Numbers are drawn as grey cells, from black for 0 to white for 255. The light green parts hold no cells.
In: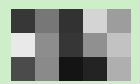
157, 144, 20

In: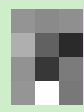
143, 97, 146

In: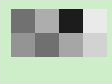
234, 166

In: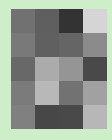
213, 101, 171, 123

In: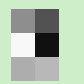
82, 248

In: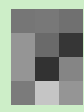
112, 106, 149

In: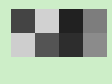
125, 45

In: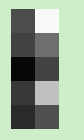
249, 66
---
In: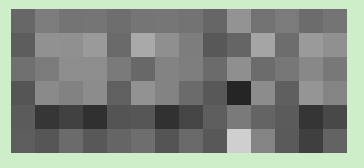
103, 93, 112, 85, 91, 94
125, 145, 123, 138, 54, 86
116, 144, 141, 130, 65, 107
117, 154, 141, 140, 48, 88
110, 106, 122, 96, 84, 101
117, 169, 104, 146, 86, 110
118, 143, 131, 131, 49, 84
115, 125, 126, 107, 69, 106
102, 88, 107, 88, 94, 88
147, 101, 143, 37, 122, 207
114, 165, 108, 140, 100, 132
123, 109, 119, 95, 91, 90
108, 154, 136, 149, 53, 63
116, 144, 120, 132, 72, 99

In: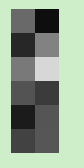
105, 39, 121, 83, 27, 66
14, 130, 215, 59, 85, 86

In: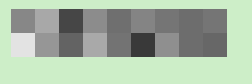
135, 227
168, 150
70, 99
140, 169
111, 115
132, 57
117, 143
109, 109
117, 103

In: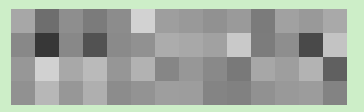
167, 136, 151, 145
110, 55, 209, 183
142, 136, 168, 151
123, 82, 186, 175
140, 138, 150, 140
210, 145, 178, 147
158, 172, 134, 158
153, 168, 151, 157
145, 161, 137, 132
154, 201, 121, 129
123, 124, 167, 145
161, 142, 158, 153
153, 73, 179, 156
169, 195, 96, 131

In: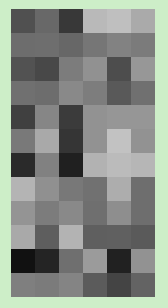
80, 109, 82, 112, 64, 121, 42, 180, 148, 169, 17, 127
104, 110, 72, 109, 134, 169, 129, 144, 124, 94, 36, 123
56, 103, 124, 137, 59, 53, 32, 120, 137, 179, 111, 132
185, 118, 145, 125, 146, 146, 178, 113, 111, 95, 155, 91
191, 130, 77, 89, 150, 194, 187, 173, 142, 96, 33, 68
170, 123, 151, 112, 150, 146, 182, 110, 110, 90, 146, 99

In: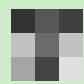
51, 194, 165
87, 107, 67
64, 194, 224

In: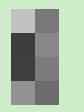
193, 60, 62, 146
120, 136, 123, 108

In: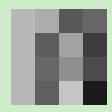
184, 184, 184, 184
172, 92, 103, 95
88, 163, 143, 198
102, 61, 76, 26
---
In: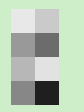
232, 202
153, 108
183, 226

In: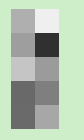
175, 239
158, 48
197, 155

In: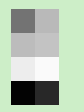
115, 185
188, 195
237, 250

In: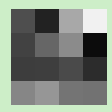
78, 34
66, 102
61, 62

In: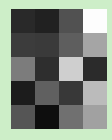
41, 33
60, 58
124, 46

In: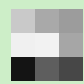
201, 169
240, 242
20, 94

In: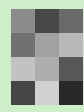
140, 72
113, 161
194, 174

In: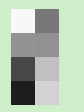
248, 120
147, 145
71, 192
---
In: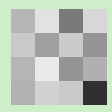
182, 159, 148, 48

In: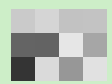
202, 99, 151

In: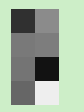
48, 125

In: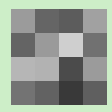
155, 154, 75, 95

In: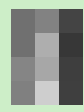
112, 174, 62

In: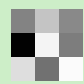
131, 244, 251

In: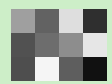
159, 109, 94

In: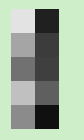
227, 60
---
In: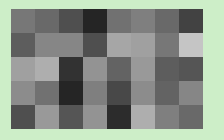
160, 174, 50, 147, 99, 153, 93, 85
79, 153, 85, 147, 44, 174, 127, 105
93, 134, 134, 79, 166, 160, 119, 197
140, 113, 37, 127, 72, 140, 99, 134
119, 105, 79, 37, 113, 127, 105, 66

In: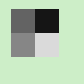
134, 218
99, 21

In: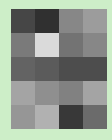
122, 218, 115, 135
150, 177, 56, 107
164, 143, 129, 164
99, 91, 77, 77
70, 48, 135, 156

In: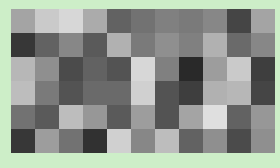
164, 202, 215, 171, 98, 114, 128, 122, 135, 69, 164
55, 157, 114, 49, 208, 135, 189, 98, 143, 75, 143
183, 143, 75, 98, 83, 215, 128, 41, 157, 202, 62
189, 122, 83, 106, 106, 208, 83, 62, 177, 183, 69
55, 98, 135, 90, 177, 122, 143, 128, 177, 106, 135
114, 90, 189, 151, 90, 157, 83, 164, 223, 98, 151

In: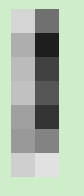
207, 225
153, 131
213, 112
193, 86
187, 65
160, 52
174, 30

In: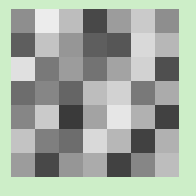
142, 236, 189, 72, 156, 202, 142
134, 202, 58, 163, 230, 177, 65
94, 195, 150, 94, 86, 217, 183
109, 134, 101, 189, 210, 121, 171
195, 127, 109, 217, 183, 65, 177
224, 121, 156, 115, 163, 210, 79
156, 72, 150, 171, 65, 134, 189

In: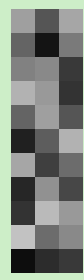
51, 186, 153
100, 159, 85
178, 153, 51
38, 145, 71
129, 137, 57
194, 108, 137
32, 93, 178
159, 85, 166
166, 63, 108
13, 44, 57
100, 20, 122

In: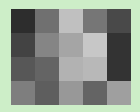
67, 133, 165, 199, 51
45, 112, 192, 118, 73
87, 100, 178, 184, 51
126, 94, 152, 100, 159
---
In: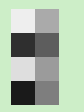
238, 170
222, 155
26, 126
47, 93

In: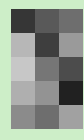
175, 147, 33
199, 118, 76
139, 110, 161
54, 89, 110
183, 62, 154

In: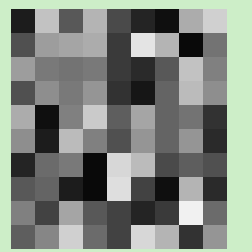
28, 194, 88, 180, 74, 36, 15, 172, 208
80, 157, 165, 172, 58, 228, 180, 9, 115
80, 142, 121, 149, 50, 22, 100, 187, 142
94, 134, 208, 107, 66, 215, 180, 50, 149
157, 121, 115, 121, 58, 42, 88, 194, 128
36, 107, 121, 9, 215, 187, 74, 94, 80
88, 100, 28, 9, 222, 66, 15, 180, 42
128, 66, 165, 88, 66, 36, 58, 241, 107
142, 28, 187, 128, 80, 149, 100, 149, 42
172, 15, 128, 202, 94, 165, 100, 115, 50

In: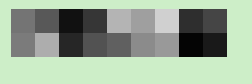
123, 173, 38, 82, 96, 139, 153, 4, 25
116, 88, 17, 54, 180, 159, 208, 46, 69

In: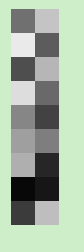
112, 196
59, 190
78, 182
159, 126
221, 105
234, 92
134, 66
175, 38
8, 22

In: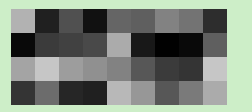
164, 198, 157, 144, 130, 87, 59, 52, 198
52, 108, 38, 32, 184, 151, 87, 122, 171
9, 59, 65, 73, 171, 24, 1, 9, 95
178, 32, 80, 17, 101, 95, 130, 115, 45

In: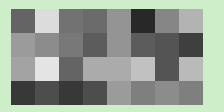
163, 228, 100, 171, 171, 193, 84, 186
100, 220, 114, 107, 148, 40, 134, 179
155, 140, 120, 92, 148, 92, 84, 63
56, 77, 56, 77, 155, 127, 140, 127

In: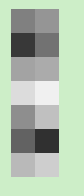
220, 240
185, 206
142, 192
163, 171
128, 149
56, 114
98, 48

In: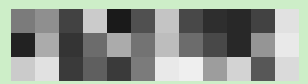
203, 225, 58, 95, 58, 123, 233, 239, 157, 211, 87, 218
34, 171, 52, 108, 171, 115, 189, 108, 72, 40, 149, 233
123, 143, 66, 203, 26, 80, 196, 72, 46, 40, 66, 225
